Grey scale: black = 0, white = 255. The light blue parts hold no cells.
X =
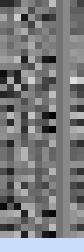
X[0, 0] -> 42
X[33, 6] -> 26
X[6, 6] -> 132
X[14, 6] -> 114
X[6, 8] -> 116
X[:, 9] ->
[137, 137, 137, 137, 137, 137, 137, 137, 137, 137, 137, 137, 137, 137, 137, 137, 137, 137, 137, 137, 137, 137, 137, 137, 137, 137, 137, 137, 137, 137, 137, 137, 137, 137]
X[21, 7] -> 100
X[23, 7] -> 127
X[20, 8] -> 116
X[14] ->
[141, 132, 122, 80, 121, 164, 114, 138, 116, 137, 150, 135]
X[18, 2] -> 155
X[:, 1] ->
[41, 104, 114, 119, 95, 124, 108, 125, 154, 127, 72, 172, 64, 47, 132, 34, 183, 43, 178, 128, 35, 93, 94, 112, 34, 103, 56, 94, 35, 90, 165, 132, 38, 159]
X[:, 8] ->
[116, 116, 116, 116, 116, 116, 116, 116, 116, 116, 116, 116, 116, 116, 116, 116, 116, 116, 116, 116, 116, 116, 116, 116, 116, 116, 116, 116, 116, 116, 116, 116, 116, 116]
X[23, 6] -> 128
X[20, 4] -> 115
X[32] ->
[53, 38, 89, 130, 122, 96, 108, 186, 116, 137, 98, 57]
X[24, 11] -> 49
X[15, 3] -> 107
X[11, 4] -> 209
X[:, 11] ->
[66, 95, 106, 102, 98, 147, 139, 147, 151, 112, 102, 198, 61, 70, 135, 47, 189, 48, 181, 140, 47, 103, 107, 144, 49, 135, 54, 101, 51, 121, 163, 133, 57, 157]
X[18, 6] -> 23
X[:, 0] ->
[42, 112, 166, 126, 111, 143, 134, 144, 160, 131, 13, 39, 139, 37, 141, 80, 127, 112, 138, 144, 90, 112, 113, 137, 77, 128, 126, 111, 73, 10, 155, 141, 53, 158]
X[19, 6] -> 119
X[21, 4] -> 115
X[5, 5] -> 138
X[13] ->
[37, 47, 68, 141, 129, 100, 112, 189, 116, 137, 113, 70]
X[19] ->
[144, 128, 125, 86, 138, 152, 119, 142, 116, 137, 153, 140]
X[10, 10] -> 149
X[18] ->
[138, 178, 155, 48, 191, 119, 23, 2, 116, 137, 171, 181]
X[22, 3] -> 179
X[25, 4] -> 165

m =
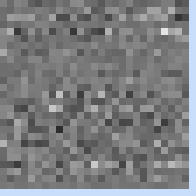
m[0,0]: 128
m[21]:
[107, 139, 134, 127, 138, 127, 135, 110, 114, 96, 150, 123, 74, 110, 108, 117, 90, 131, 101, 121, 127, 119, 96, 155, 107, 96, 91]
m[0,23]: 124
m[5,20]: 102
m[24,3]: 105
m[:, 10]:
[136, 110, 140, 108, 56, 110, 120, 131, 114, 139, 130, 112, 134, 133, 104, 82, 90, 147, 133, 130, 129, 150, 96, 154, 148, 106, 115]
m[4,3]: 100
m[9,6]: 127
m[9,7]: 121
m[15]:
[134, 137, 80, 70, 132, 108, 116, 198, 166, 95, 82, 86, 144, 175, 121, 139, 105, 147, 157, 98, 151, 154, 101, 119, 95, 130, 117]
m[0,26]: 91
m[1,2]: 122
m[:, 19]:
[104, 112, 144, 110, 116, 130, 134, 118, 113, 115, 91, 126, 111, 121, 104, 98, 130, 131, 111, 114, 147, 121, 89, 92, 109, 131, 115]
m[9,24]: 131
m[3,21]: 123
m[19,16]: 160
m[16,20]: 89
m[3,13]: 118
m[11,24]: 140
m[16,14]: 105
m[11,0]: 98
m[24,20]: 87
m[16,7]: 110
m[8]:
[117, 135, 112, 113, 133, 133, 109, 129, 132, 124, 114, 124, 117, 114, 112, 105, 113, 109, 127, 113, 114, 126, 106, 118, 123, 134, 128]
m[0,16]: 105
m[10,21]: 128
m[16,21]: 74
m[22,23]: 99
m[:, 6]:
[105, 122, 121, 129, 135, 112, 108, 98, 109, 127, 109, 121, 119, 151, 141, 116, 105, 121, 93, 110, 78, 135, 117, 147, 102, 131, 114]
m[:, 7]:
[100, 110, 162, 118, 76, 119, 123, 133, 129, 121, 106, 113, 100, 86, 121, 198, 110, 125, 137, 124, 127, 110, 132, 128, 109, 135, 123]
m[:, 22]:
[110, 162, 151, 107, 129, 108, 111, 154, 106, 122, 123, 120, 132, 110, 131, 101, 130, 147, 69, 108, 173, 96, 105, 169, 107, 155, 112]
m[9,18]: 126
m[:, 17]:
[117, 121, 160, 117, 142, 132, 136, 103, 109, 108, 111, 133, 130, 140, 105, 147, 113, 71, 106, 129, 137, 131, 99, 70, 111, 113, 116]
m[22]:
[105, 142, 142, 113, 148, 133, 117, 132, 105, 118, 96, 112, 131, 109, 133, 112, 93, 99, 118, 89, 82, 121, 105, 99, 108, 142, 115]
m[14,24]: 118

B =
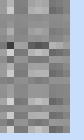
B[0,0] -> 153
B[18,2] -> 121
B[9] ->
[154, 176, 129, 130, 161, 162, 161, 121, 125, 138]
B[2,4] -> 141
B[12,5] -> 150
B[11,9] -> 146
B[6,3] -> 160
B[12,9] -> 134
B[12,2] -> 136
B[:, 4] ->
[162, 174, 141, 145, 157, 146, 96, 179, 123, 161, 174, 133, 150, 150, 178, 138, 174, 125, 179]
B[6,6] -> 94
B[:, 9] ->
[132, 131, 144, 139, 134, 145, 157, 123, 148, 138, 128, 146, 134, 135, 132, 144, 131, 148, 136]
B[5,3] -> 137
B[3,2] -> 136
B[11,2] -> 142
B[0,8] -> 125
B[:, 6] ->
[165, 175, 143, 147, 157, 149, 94, 180, 124, 161, 179, 129, 149, 149, 181, 142, 176, 126, 179]
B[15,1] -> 135
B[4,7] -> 124
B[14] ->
[165, 210, 119, 123, 178, 190, 181, 104, 113, 132]
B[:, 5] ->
[170, 181, 139, 145, 165, 144, 85, 190, 121, 162, 179, 124, 150, 150, 190, 135, 177, 118, 193]
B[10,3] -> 124
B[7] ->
[160, 208, 120, 122, 179, 190, 180, 105, 112, 123]
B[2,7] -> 139
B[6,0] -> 121
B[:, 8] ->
[125, 116, 139, 137, 128, 135, 171, 112, 152, 125, 116, 145, 133, 133, 113, 141, 116, 150, 113]
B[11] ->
[131, 127, 142, 143, 133, 124, 129, 145, 145, 146]
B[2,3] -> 139
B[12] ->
[146, 156, 136, 135, 150, 150, 149, 131, 133, 134]
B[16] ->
[155, 201, 123, 125, 174, 177, 176, 111, 116, 131]
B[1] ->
[155, 202, 127, 125, 174, 181, 175, 108, 116, 131]

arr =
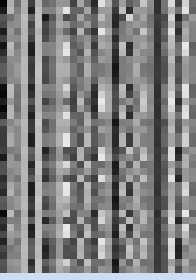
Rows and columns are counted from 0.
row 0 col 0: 6
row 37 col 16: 21
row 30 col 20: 179
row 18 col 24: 186
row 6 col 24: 184
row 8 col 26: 158
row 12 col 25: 106
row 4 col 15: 168
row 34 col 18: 156
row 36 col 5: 184
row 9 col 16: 21
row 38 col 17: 119
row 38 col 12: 154
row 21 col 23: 82
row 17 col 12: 176
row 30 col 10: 80
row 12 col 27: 100
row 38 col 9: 153
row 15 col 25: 81
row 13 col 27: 104
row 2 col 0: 86
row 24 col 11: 118
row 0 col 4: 64
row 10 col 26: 149
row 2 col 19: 134
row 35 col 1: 119
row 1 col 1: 182
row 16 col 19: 153
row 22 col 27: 129
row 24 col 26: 151
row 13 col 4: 50
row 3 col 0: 76
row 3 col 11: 123
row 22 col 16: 77
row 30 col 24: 201
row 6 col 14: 170
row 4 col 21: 135
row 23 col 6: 104
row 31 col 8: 150

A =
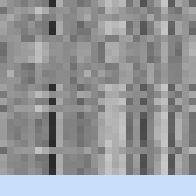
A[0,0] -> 161
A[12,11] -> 107
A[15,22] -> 135
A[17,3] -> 129
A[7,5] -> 187
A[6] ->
[113, 143, 150, 156, 163, 189, 166, 144, 147, 138, 139, 154, 154, 136, 114, 172, 170, 156, 140, 141, 146, 116, 135, 166, 132, 117, 155, 173]
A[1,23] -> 170
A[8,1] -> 145
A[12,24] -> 99
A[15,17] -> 160
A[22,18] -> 121
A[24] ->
[162, 147, 132, 132, 146, 138, 116, 48, 174, 133, 134, 113, 130, 136, 168, 194, 178, 191, 118, 145, 88, 124, 163, 199, 95, 165, 147, 111]
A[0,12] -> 125
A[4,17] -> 180
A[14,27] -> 118
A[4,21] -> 123
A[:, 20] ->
[84, 144, 132, 89, 87, 142, 146, 148, 149, 141, 126, 135, 91, 143, 87, 138, 89, 72, 73, 75, 92, 135, 80, 79, 88]
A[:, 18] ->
[118, 138, 150, 114, 121, 159, 140, 147, 132, 163, 158, 159, 119, 145, 110, 136, 116, 109, 105, 108, 121, 142, 121, 120, 118]
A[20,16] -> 174
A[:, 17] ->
[184, 152, 154, 194, 180, 158, 156, 157, 153, 159, 152, 157, 184, 150, 192, 160, 188, 192, 196, 193, 185, 158, 185, 182, 191]
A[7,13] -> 135
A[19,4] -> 144
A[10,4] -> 120
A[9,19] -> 121
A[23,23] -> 199
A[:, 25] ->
[165, 114, 135, 163, 163, 128, 117, 109, 123, 130, 130, 131, 161, 117, 166, 113, 165, 176, 177, 178, 161, 110, 169, 172, 165]
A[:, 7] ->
[45, 138, 129, 48, 44, 138, 144, 148, 137, 137, 131, 133, 45, 142, 47, 141, 47, 46, 48, 46, 42, 145, 43, 41, 48]
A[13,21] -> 121
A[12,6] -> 121
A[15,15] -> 179
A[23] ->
[155, 136, 135, 132, 141, 127, 119, 41, 169, 130, 130, 131, 119, 146, 163, 191, 167, 182, 120, 154, 79, 129, 160, 199, 87, 172, 148, 111]
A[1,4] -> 158
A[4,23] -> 196
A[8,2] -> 157
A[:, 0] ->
[161, 115, 153, 164, 158, 146, 113, 109, 123, 139, 141, 145, 160, 122, 160, 109, 159, 155, 154, 153, 163, 108, 160, 155, 162]
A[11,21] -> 164
